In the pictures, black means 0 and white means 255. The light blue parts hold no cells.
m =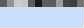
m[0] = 92
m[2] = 203
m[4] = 92

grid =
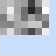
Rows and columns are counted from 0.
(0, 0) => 181
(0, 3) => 155
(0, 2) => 165
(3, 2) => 166
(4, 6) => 236
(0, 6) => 229
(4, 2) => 160
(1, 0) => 178
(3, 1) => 132
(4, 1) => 222
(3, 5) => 199

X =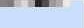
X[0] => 132
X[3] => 214
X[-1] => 232
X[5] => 37

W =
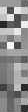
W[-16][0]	155
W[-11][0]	157
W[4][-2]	232
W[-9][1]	167
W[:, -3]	[154, 80, 229, 92, 200, 124, 245, 167, 116, 139, 134, 131, 104, 92, 101, 103]
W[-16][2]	153
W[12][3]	41
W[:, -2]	[153, 233, 79, 78, 232, 163, 73, 164, 126, 194, 178, 178, 189, 80, 138, 130]
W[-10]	[105, 245, 73, 148]
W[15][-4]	137
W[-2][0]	139
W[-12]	[197, 200, 232, 137]
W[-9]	[152, 167, 164, 161]

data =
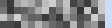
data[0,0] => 98
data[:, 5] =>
[126, 170, 101, 179]
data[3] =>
[74, 73, 60, 166, 127, 179, 140, 106, 91, 73, 182, 86, 135, 153, 69]
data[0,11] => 96
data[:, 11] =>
[96, 52, 78, 86]
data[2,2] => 210
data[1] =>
[118, 54, 87, 97, 121, 170, 198, 85, 120, 185, 131, 52, 199, 72, 200]
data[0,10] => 68
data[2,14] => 143
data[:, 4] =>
[169, 121, 97, 127]
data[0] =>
[98, 59, 159, 184, 169, 126, 188, 205, 141, 194, 68, 96, 60, 138, 198]

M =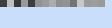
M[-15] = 61
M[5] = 146
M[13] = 157

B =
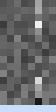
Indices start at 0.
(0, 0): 81
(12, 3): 121
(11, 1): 98
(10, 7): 85
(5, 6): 80
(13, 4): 81
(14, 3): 103
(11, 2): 93
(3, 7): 101
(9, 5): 79
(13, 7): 120
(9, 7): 95
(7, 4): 102
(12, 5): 162
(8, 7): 128
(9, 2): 110
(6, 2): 106
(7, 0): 92
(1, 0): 91
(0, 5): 164
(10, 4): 83
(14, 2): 130
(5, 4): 76
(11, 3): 70
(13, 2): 86
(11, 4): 86
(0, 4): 83
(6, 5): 76
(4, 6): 68
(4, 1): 101
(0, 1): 91

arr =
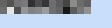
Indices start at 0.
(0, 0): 99
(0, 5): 76
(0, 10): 140
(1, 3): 149
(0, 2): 115
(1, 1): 227
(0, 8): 92
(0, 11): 107

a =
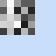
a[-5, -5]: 161
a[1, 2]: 36
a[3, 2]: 250
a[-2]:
[211, 206, 250, 28, 158]
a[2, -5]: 183
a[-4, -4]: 240
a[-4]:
[89, 240, 36, 179, 37]
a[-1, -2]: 185
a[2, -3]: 186
